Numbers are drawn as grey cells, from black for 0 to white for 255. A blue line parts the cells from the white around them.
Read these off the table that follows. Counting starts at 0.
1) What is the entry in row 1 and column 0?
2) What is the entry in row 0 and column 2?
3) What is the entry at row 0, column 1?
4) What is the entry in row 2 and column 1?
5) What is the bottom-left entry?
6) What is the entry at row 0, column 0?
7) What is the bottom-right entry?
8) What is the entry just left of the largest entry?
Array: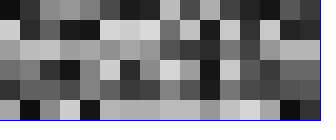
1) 205
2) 138
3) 50
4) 187
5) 166
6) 14
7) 50
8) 205

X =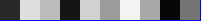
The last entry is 116
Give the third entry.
187
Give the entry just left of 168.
243

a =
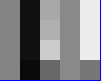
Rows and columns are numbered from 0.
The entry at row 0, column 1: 17
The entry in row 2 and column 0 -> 131
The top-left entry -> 131
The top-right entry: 236

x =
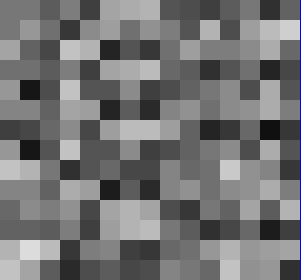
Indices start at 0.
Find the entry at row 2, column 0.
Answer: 164
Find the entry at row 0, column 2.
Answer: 92
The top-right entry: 98
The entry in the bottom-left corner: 194
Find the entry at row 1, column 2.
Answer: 112
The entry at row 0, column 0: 119
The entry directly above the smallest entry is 172
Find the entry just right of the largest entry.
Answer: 187
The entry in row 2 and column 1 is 98
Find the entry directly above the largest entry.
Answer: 98
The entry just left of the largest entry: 179
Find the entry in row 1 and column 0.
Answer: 119
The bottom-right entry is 48
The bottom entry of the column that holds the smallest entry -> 151
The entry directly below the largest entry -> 164
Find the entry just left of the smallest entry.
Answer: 104
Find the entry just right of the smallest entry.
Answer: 55
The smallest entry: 16
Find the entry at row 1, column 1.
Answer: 151
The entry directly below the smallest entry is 172
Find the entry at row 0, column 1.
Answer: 119

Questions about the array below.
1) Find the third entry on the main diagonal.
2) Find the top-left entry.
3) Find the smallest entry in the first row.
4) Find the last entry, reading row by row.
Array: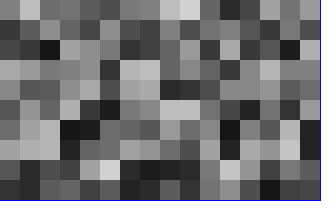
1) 22
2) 128
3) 43
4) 71
